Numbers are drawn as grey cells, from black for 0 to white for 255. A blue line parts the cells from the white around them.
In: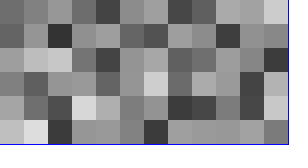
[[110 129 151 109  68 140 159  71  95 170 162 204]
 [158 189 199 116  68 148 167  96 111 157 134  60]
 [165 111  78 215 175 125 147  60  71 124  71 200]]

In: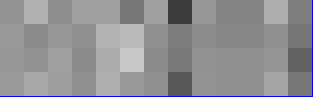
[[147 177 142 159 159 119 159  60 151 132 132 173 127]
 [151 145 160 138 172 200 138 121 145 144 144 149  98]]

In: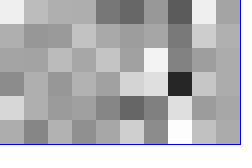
[[239 188 175 174 119 103 152  91 239 164]
 [164 163 186 167 195 161 243 130 158 172]
 [215 175 155 159 134 102 128 223 156 167]]

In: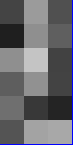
[[ 68 155  80]
 [143 196  66]
 [111  56  36]]

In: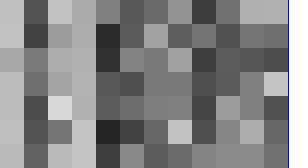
[[192  83 193 170 127  87 105 148  59 114 175 176]
 [169 121 172 176  49 130 120 160  62  91  85  77]
 [187  75 215 177  92 109 126 129  69 156 128  81]
 [185  98 186 196  62 136  92 107 132 138 138 114]]

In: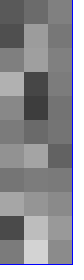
[[ 89 107 128]
 [127 159 128]
 [136  61 115]
 [146 164  98]
 [166 149 138]
 [123 211 139]]

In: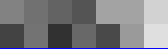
[[130 113  99  84 163 163 210]]

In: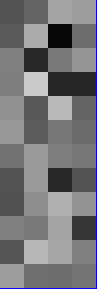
[[ 84  99 164 157]
 [128  41 120 150]
 [144  88 184  99]
 [114 155 126 118]
 [ 80 143 175 147]
 [ 85 183 166 129]]

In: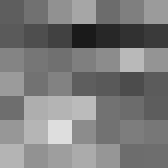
[[ 94 113 145 166 108 127 155]
 [132 118 112 127 140 185 148]
 [110 174 180 187 114 108  93]
 [180 146 158 171 150 109 110]]
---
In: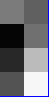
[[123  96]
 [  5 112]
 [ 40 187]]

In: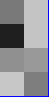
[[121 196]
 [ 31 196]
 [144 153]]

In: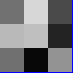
[[113 215]
 [185 191]
 [112   8]]

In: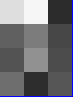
[[222 246]
 [ 96 124]
 [ 83 145]]

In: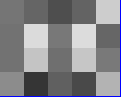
[[117 101]
 [114 219]
 [114 196]]

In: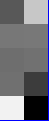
[[ 88 199]
 [119 120]
 [110 113]]
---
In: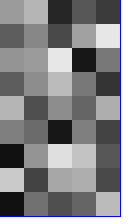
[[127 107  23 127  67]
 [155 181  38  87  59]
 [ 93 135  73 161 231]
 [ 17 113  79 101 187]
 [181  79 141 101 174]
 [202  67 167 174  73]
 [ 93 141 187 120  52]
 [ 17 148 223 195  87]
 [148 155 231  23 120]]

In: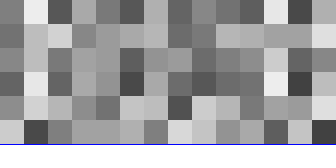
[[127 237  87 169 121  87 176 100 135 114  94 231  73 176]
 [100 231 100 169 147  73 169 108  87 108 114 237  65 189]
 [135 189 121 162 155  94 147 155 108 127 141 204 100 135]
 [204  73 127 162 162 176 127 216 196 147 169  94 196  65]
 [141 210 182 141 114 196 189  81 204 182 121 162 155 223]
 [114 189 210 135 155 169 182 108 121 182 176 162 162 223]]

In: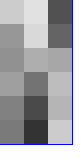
[[204 225  81]
 [151 217 100]
 [145 174 167]
 [129  74 181]
 [159 115 189]
 [122  51 204]]

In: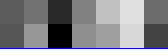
[[ 86 151   0 143 159 216  67]
 [ 92 114  41 129 193 224 108]]

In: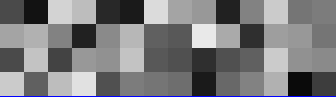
[[ 74 195  67 152 145 195  88  80  47  80  96 203 145 138]
 [164 177 130  33 138 183  96  88 233 170  47 158 152 117]
 [203  96 189 225  80 124 117 110  26 104 130 177  10  61]
 [ 74  18 211 189  40  26 219 164 152  33 130 203 117 124]]

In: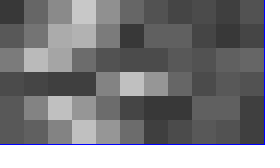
[[ 75  69  63  63 131 192 150 102  75  88  82]
 [ 88  96 131 192 150 108  63  75  88  82  63]
 [ 56 102 138 200 144 102  82  69  75  63  82]
 [123 186 165 108  82  75  75  88  82  96 102]
 [ 88 116 171 178 123  56  96  96  69  56  69]
 [ 88 131 192 150 108  69  56  56  96  96  63]]

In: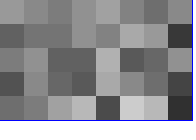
[[124 145  97  97 177  89 103 145]
 [ 82 137 103  89 169 137 110  68]
 [ 97 116 116 145 130 169 153  56]
 [153 137 124 145 161 130 110 137]
 [110 124 161 184  75 204 184  48]]

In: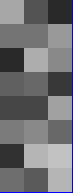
[[167  83  41]
 [ 96 104  56]
 [123 137 104]
 [ 41 173 137]
 [116 116 153]
 [ 70  70 161]
 [110  90 181]
 [ 49 181 194]]

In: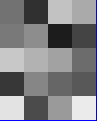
[[121 141  28  68]
 [ 55 134 102  88]
 [227  75 154 235]
 [200 178 162 108]
 [114  48 194 170]]
